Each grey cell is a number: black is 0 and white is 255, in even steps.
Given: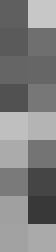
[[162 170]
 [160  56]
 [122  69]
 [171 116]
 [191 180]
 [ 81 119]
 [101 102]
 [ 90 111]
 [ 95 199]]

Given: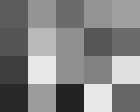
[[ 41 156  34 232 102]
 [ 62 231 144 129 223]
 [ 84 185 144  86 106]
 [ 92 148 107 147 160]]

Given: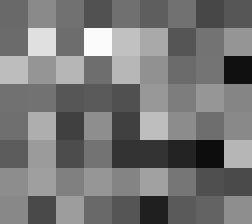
[[136  73 157 105  85  31  90  99 142]
 [141 159 128 150 132 161 118  79  74]
 [ 92 155  76 115  51  51  35  13 182]
 [111 174  64 142  64 190 140 110 137]
 [113 114  86  90  80 152 125 150 133]
 [189 149 182 110 183 145 107 116  16]
 [107 224 109 251 193 169  85 115 149]
 [105 138 113  81 112  94 113  71  86]]

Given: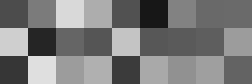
[[ 54 223 156 176  59 169 145 159  99]
 [207  37 101  85 196  87  90  94 156]
 [ 76 123 217 173  81  23 130 105 106]]

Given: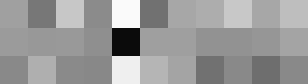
[[137 175 138 136 239 181 164 113 137 110 137]
 [155 152 153 143  11 159 159 146 146 150 164]
 [160 119 199 139 250 113 167 173 200 167 190]]

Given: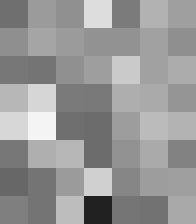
[[127 116 189  33 117 114 169]
 [103 116 155 208 134 157 159]
 [119 175 183 108 146 170 130]
 [215 244 111 108 157 187 179]
 [183 214 122 121 174 170 149]
 [119 116 144 158 202 161 172]
 [143 165 155 146 146 161 143]
 [111 155 144 221 123 178 159]]
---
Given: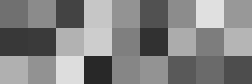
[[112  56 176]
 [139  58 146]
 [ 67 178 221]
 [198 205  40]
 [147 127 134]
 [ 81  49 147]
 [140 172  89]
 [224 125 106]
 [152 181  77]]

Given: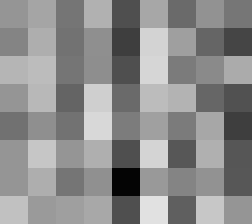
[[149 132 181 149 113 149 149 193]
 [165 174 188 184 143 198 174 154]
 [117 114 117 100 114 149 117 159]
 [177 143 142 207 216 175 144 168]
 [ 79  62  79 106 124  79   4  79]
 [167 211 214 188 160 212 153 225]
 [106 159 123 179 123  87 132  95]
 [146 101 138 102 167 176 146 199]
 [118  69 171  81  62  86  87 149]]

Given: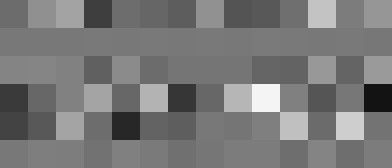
[[108 120 132  58  67 120]
 [144 120 133 103  88 126]
 [163 120 129 129 164 125]
 [ 62 121  96 164 109 114]
 [109 120 139 103  39 128]
 [102 121 108 179  99 122]
 [ 93 120 117  54  94 112]
 [145 121 117 103 120 118]
 [ 84 120 117 182 117 124]
 [ 88 122 101 244 127 124]
 [111 121  99 128 192 110]
 [195 120 152  85 107 132]
 [124 121 100 119 206 110]
 [150 119 154  19 115 124]]

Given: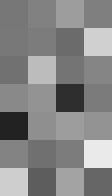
[[119 120 113 137  34 131 206]
 [129 124 188 147 143 112  93]
 [157 107 116  46 157 124 163]
 [127 208 133 123 147 234 102]]

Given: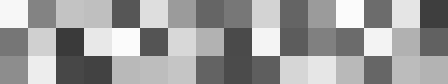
[[247 118 141]
 [131 208 237]
 [195  58  71]
 [191 232  66]
 [ 86 251 185]
 [222  84 189]
 [155 216 197]
 [101 178  99]
 [119  74  75]
 [211 244  94]
 [100  92 214]
 [155 128 230]
 [251 107 185]
 [108 243 102]
 [229 177 188]
 [ 62  97 179]]

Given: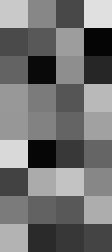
[[201  74  99 152 151 217  66 123 179]
 [135  88   9 123 130   6 171  98  42]
 [ 72 157 142  85 100  56 195  88  55]
 [224   5  38 185 161 101 135 173  68]]

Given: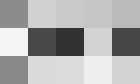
[[140 244 136]
 [209  72 218]
 [201  50 220]
 [197 210 239]
 [186  70 210]]
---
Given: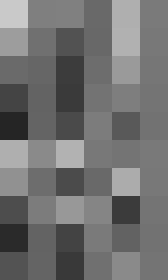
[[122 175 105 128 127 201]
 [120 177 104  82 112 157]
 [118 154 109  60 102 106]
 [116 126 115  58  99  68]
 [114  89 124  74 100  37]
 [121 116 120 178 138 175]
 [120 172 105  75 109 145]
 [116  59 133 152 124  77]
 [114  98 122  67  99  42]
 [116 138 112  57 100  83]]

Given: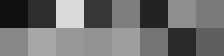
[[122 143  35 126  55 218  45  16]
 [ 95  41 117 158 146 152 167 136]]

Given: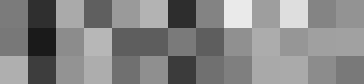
[[147 132 222 158 234 131  45 179 154  95 170  47 123]
 [161 160 150 172 144  94 122  93  94 183 140  26 120]
 [121 140 170 169 127 112  59 143 112 173 147  61 175]]

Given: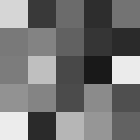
[[115  45 107  57 214]
 [ 42  53  97 131 121]
 [235  25  72 191 124]
 [ 79 139  75 132 146]
 [ 98 150 182  42 236]]

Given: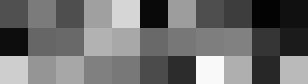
[[ 16   3  61  78 157   9 214 160  78 123  80]
 [ 27  53 129 126 119 105 168 178 105 102  13]
 [186  39 175 249  44  75 120 128 167 149 206]]

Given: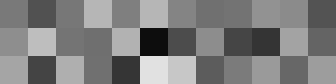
[[ 83 139 146 115 112 132 182 127 182 119  81 121]
 [100 163  52  69 141  76  13 178 111 116 190 142]
 [157 103 154 123  92 199 225  53 112 175  68 165]]

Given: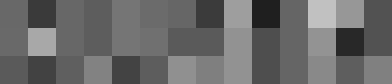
[[ 82 151 193 101  31 158  59 102 107 117  93 103  58 104]
 [ 82  40 147 101  78 146  90  90 112 117  93 103 168 105]
 [128  94 137 101  78 146 127 144  93  67 130  95  66  90]]
